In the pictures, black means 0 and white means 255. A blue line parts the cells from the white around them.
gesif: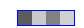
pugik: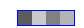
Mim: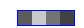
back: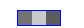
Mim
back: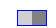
gesif

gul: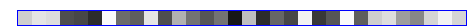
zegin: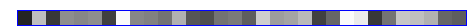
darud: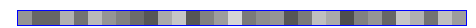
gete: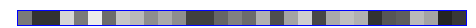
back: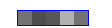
zegin
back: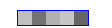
darud

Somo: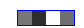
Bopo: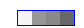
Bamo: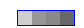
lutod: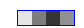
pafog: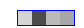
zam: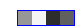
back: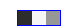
zam
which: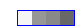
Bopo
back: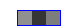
lutod
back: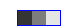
lutod
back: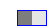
lutod
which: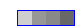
Bamo
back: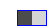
pafog

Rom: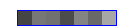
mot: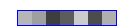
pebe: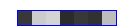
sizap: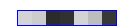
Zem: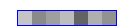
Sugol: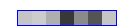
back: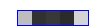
pebe
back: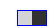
sizap
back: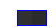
sizap
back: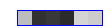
pebe
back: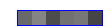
Rom
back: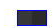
pebe

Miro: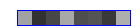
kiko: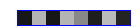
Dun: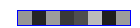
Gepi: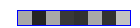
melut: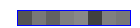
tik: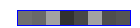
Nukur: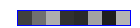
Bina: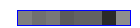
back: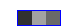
tik
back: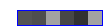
tik
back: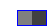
melut
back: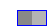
kiko
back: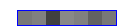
melut
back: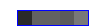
Bina

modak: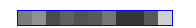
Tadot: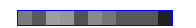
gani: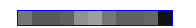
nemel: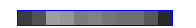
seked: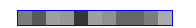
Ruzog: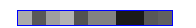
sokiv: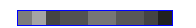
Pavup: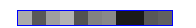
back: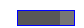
Tadot
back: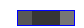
modak
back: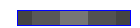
sokiv
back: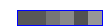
Tadot

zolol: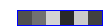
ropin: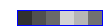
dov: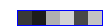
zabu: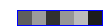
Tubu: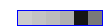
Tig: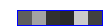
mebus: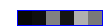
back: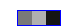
mebus
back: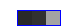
Tig
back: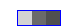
ropin
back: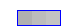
Tubu
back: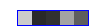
Tig
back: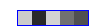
zolol

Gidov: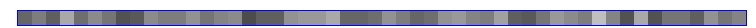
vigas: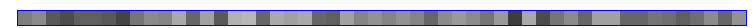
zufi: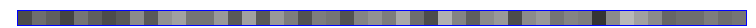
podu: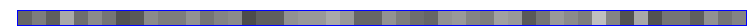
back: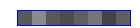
zufi
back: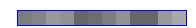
podu
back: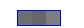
Gidov
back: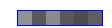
zufi
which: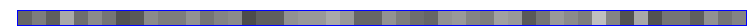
podu
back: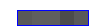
vigas

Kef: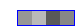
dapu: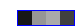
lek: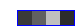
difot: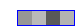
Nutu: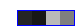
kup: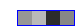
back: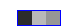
kup
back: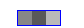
Kef
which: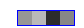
kup
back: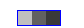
lek

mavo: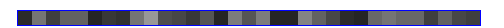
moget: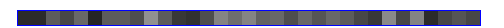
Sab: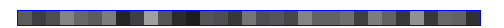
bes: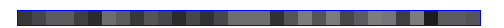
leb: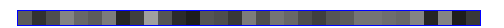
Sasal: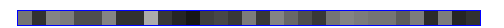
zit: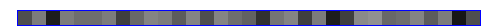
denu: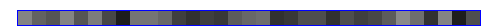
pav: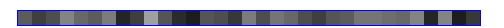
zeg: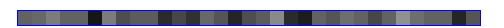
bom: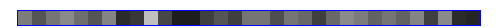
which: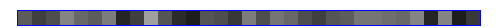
pav
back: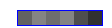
moget
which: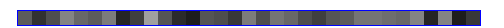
leb

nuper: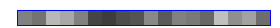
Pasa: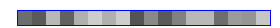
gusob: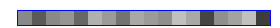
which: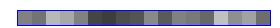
nuper
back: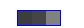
nuper
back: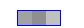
nuper
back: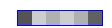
Pasa
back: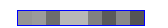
Pasa

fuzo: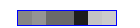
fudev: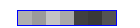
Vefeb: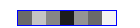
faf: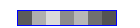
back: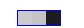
fuzo
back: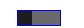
fuzo
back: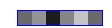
Vefeb
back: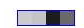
fuzo
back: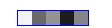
Vefeb
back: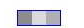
faf

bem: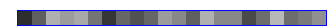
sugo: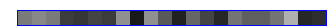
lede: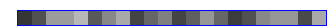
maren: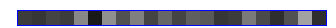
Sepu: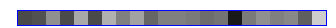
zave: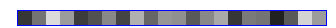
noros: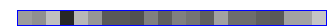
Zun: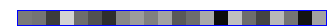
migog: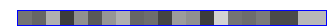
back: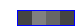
lede
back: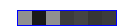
sugo
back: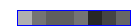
sugo
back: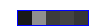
sugo
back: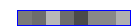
bem
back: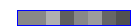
bem
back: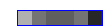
sugo

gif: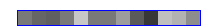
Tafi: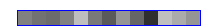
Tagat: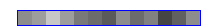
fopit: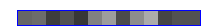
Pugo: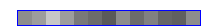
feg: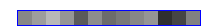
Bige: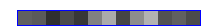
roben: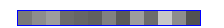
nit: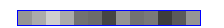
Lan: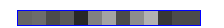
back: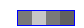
gif
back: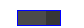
Lan
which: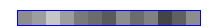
Tagat
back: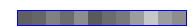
Pugo

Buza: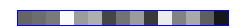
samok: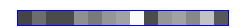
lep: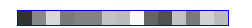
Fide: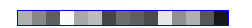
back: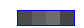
Fide
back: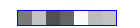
lep
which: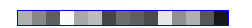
Fide

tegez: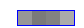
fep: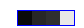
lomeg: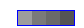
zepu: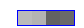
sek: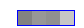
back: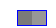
tegez
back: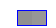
sek
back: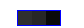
fep

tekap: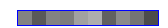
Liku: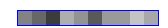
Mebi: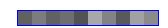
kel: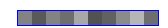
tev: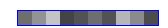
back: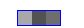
Mebi
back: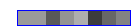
Liku
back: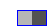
tev

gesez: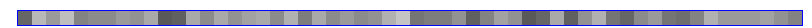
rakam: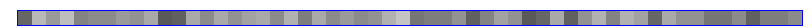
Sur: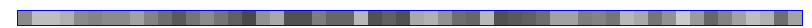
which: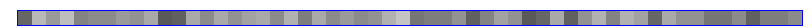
rakam
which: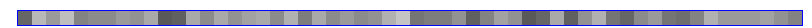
gesez
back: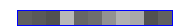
Sur

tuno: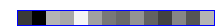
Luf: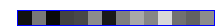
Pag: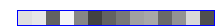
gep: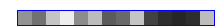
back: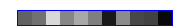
Luf
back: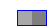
Luf
